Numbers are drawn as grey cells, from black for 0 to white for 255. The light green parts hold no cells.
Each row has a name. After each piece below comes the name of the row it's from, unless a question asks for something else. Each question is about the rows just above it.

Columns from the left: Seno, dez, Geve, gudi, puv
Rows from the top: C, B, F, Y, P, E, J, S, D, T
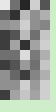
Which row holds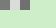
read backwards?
E
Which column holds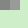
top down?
gudi
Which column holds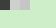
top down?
Geve
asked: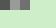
J
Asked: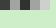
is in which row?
P
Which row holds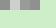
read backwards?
F

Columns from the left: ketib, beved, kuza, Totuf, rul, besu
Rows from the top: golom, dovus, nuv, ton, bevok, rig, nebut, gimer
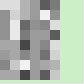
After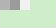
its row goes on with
[145]
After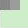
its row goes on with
[114 210]
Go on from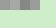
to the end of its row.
[114 210]

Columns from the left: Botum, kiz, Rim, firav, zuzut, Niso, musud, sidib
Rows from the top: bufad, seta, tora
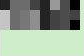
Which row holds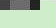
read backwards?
bufad
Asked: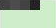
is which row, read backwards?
seta
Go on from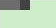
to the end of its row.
[ 35 153  76   2]
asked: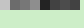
seta
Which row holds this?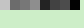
tora
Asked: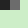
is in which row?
bufad

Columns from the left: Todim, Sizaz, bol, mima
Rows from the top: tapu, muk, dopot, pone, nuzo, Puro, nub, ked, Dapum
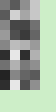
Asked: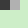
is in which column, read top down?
bol
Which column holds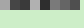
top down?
bol

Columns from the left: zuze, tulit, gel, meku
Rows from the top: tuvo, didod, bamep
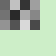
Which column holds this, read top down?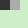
gel
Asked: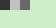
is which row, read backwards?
tuvo
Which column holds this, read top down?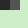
tulit

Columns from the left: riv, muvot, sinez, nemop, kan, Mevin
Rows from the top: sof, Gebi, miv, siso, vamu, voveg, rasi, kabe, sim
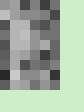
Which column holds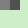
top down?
kan
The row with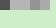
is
vamu
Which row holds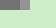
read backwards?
siso
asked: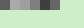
voveg
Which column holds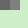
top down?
Mevin
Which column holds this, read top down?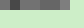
Mevin
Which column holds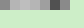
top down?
sinez

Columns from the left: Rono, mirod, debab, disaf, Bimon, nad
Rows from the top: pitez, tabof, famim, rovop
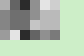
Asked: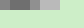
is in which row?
tabof
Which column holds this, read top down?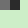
debab
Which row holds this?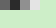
pitez
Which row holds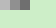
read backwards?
tabof
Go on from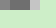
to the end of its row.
[186 186]
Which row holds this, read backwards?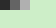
pitez

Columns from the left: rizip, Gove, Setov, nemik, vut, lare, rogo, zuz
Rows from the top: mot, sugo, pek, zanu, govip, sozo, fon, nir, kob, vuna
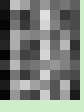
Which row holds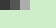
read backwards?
govip
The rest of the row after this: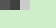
[ 85 161  26]
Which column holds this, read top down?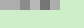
Gove
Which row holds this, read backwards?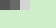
nir

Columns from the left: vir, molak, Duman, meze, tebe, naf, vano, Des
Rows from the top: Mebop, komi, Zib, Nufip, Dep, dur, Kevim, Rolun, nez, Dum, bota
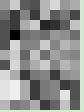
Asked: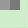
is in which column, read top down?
vano
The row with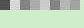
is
Kevim
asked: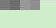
Nufip
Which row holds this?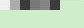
nez
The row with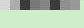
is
Rolun
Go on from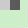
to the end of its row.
[ 81 182 215 152 172]
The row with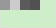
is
Mebop

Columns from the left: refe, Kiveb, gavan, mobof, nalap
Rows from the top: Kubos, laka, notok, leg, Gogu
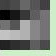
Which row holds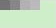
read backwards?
leg
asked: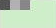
notok
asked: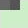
Kubos

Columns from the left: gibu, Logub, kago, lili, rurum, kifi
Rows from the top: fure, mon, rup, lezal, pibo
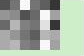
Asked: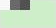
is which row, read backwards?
mon
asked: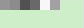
mon
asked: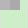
lezal
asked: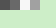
mon
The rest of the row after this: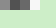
[161]
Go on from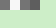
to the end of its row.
[53]
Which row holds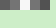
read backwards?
fure

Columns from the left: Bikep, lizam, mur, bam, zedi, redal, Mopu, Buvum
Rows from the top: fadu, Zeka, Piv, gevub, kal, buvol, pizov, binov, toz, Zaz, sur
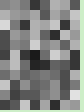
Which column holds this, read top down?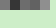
mur
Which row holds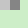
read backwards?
Zeka
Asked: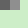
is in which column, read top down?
mur

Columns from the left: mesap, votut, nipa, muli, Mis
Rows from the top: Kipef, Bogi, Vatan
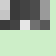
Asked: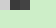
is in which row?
Kipef
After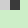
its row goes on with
[ 67  76 154]
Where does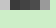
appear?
Bogi
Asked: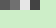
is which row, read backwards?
Vatan
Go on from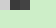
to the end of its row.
[ 76 154]

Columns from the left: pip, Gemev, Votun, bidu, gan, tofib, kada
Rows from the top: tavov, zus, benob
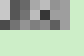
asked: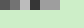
zus
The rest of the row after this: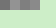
[ 95 158]
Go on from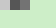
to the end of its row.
[188  54 158 158]
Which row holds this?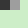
zus
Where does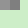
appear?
benob
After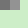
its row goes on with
[127 138  95 158]

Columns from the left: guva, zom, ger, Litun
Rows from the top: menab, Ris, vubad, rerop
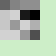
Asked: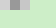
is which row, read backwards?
vubad
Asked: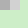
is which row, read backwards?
vubad
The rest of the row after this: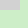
[153  79]
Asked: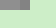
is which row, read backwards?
menab

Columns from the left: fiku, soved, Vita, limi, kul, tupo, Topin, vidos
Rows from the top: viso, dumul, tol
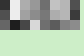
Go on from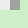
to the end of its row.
[140 120 173 182  59]
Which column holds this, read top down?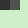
fiku

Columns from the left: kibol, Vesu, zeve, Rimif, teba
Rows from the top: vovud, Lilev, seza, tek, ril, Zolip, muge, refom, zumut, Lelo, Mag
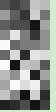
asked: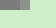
ril
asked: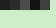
Mag

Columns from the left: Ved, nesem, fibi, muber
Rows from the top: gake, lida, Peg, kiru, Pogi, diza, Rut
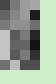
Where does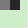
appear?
kiru
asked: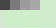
gake
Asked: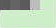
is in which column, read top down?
nesem
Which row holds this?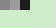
lida
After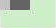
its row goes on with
[18]
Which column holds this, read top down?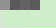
nesem
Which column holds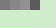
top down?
nesem

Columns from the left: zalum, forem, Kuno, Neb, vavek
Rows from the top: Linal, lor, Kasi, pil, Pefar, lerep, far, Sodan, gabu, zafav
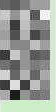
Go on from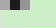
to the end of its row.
[114 124]
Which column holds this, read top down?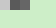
forem
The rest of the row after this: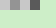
[242]
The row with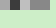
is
Kasi
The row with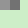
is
zafav
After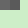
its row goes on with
[124 158 158]
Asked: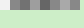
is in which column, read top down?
vavek

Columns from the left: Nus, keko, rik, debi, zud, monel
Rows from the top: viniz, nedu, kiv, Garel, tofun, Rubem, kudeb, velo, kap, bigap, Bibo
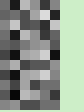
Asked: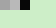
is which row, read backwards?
bigap
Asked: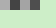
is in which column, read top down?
debi
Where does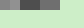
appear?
Bibo
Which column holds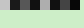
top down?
keko

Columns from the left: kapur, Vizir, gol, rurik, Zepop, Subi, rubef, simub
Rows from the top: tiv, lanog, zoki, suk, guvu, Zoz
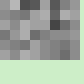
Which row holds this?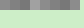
guvu
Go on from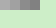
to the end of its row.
[110 140]
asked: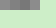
guvu
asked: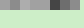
zoki
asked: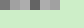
lanog

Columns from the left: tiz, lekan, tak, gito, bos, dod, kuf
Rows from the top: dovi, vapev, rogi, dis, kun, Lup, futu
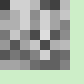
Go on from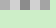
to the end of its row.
[198]
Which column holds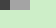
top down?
dod

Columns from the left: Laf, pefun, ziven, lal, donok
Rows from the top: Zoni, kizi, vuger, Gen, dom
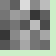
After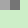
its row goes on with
[106]
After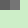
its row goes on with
[ 84 188  73]

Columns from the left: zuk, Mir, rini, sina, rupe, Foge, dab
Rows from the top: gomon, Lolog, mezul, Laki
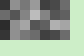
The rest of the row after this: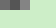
[188 132  85  96]
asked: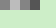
Lolog
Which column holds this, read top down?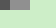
Mir

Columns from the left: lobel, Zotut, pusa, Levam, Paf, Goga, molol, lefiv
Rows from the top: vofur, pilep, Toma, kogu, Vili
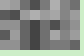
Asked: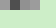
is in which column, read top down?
Zotut
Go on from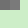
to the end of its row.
[122 101]
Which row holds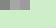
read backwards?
pilep
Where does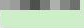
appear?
vofur
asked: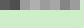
pilep
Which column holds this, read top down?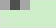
Goga
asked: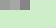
pilep

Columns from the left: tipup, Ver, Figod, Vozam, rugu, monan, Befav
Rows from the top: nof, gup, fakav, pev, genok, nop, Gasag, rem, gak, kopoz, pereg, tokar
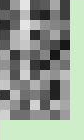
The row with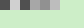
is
rem
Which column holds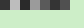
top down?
Vozam
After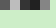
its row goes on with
[111]

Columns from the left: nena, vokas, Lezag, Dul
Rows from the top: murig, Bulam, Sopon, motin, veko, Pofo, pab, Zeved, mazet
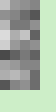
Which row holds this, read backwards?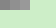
murig
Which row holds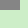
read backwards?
pab
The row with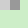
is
veko
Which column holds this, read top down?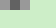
vokas
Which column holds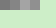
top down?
Lezag
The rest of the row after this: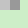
[144 133]
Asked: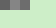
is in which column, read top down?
Dul

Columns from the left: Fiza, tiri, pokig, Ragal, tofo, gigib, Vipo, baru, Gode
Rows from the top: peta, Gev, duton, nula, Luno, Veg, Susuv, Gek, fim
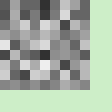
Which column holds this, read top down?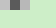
Gode
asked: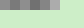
fim
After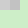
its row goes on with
[113 206 101 184]
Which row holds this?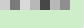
duton
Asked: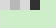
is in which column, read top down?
tofo
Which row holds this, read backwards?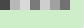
duton

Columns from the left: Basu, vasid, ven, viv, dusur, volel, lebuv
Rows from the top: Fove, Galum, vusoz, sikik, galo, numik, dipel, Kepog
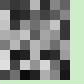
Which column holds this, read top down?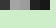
lebuv
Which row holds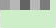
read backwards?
galo
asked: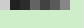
Galum
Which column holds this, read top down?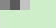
volel
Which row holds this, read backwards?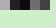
Kepog
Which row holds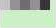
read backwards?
vusoz

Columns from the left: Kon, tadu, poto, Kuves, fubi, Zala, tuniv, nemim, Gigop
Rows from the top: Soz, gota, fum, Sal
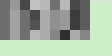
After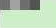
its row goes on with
[171 143 152  60  92]
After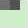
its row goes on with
[171 143 152  60  92]
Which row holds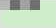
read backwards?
Sal

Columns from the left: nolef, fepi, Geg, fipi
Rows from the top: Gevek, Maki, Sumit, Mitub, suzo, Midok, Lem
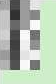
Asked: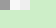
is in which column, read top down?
Geg
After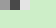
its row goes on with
[238]

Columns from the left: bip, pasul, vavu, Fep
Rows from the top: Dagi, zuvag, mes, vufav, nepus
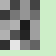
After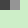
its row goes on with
[67]
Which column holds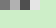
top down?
pasul
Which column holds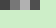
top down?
pasul
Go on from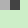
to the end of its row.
[149  67]
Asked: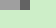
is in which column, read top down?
Fep
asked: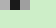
mes

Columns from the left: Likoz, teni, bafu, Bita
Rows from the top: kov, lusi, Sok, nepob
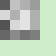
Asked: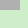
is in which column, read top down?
Bita
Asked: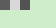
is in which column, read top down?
Likoz
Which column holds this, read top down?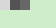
Likoz
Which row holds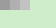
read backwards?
kov
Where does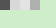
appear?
Sok
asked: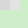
Sok

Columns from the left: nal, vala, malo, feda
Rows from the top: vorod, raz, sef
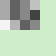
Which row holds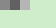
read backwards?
sef
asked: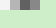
sef
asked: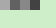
raz
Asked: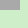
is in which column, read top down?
nal

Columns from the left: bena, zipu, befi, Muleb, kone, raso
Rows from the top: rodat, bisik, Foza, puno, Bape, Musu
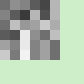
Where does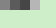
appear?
rodat
